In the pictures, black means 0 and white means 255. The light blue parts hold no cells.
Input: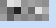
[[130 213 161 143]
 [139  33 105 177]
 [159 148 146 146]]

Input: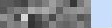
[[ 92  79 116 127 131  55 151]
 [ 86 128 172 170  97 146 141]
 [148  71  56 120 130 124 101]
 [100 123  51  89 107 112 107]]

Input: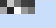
[[ 53 114  59]
 [167 250 117]]

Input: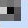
[[123 129]
 [207  87]
 [109  79]]

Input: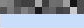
[[134  75  65  62 108  21]
 [ 82  92 106  91  66 202]]

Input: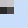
[[195]
 [ 41]]
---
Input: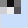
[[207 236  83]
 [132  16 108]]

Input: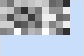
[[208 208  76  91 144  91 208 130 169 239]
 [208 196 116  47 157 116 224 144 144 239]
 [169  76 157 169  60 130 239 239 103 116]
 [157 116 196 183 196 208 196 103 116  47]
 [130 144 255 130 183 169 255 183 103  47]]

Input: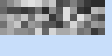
[[102  72  72  56  72 114  43 140  88 224 154  56  43 185 169]
 [154 169 140 140 127 212 102 212 169 169 185 114 127  56  88]
 [154 185 154 198 114 198 185  56 102 224  88 224 169 102  72]
 [114 140 169 212 224 212 169 198  72  88 127  88  56  43  43]
 [114 169 198  88 154 140  88  88  56 127 212 154 102 154 140]]

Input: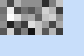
[[ 87 209  60 127  19 195  87 181  60]
 [111 236  72 111  87 127 209 181  60]
 [143  33 111  60 221 195 157  72 169]
 [157  72 181 143 143 143  45 127 195]
 [127 252 221 157 169  99 195 209 143]]

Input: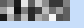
[[158 217  15 127  41  67 190 111 158  95]
 [ 95 127  27 229  95 203 142  55  55 127]
 [ 27 174  81 190  41 174 142 245  81  95]]

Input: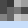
[[ 72 102 117  72]
 [ 72  56 183 158]
 [130 102 199 183]]

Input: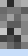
[[ 67  80  54 160]
 [146 106  80 119]
 [146  92  92 131]
 [119 160 106 146]
 [106 119 119  92]
 [175  42 160 175]
 [200  42 175 131]]

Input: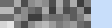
[[185 185  92 140 108  92 171  61 156  77  92 140  61]
 [213 228 124  77 140 171 185 156 124 140 156 108  92]
 [108 108 156 140  61  61 124 108 108 124  92 124 171]
 [108 108 171  77 140 156 140  77 171  92 171  61 124]]

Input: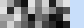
[[210 157  67  17 226 130 210  30 182 226]
 [144 210 144  98  55 157  67  42   4  30]
 [226  42 198  83 198 114 182 130  55  83]
 [169 169 226 114  17 114  98  17  30 198]]
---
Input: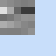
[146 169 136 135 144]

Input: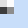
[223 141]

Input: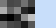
[121  98  34  26]

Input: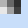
[179 160]

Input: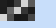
[ 30 102  24]

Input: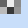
[100  56]
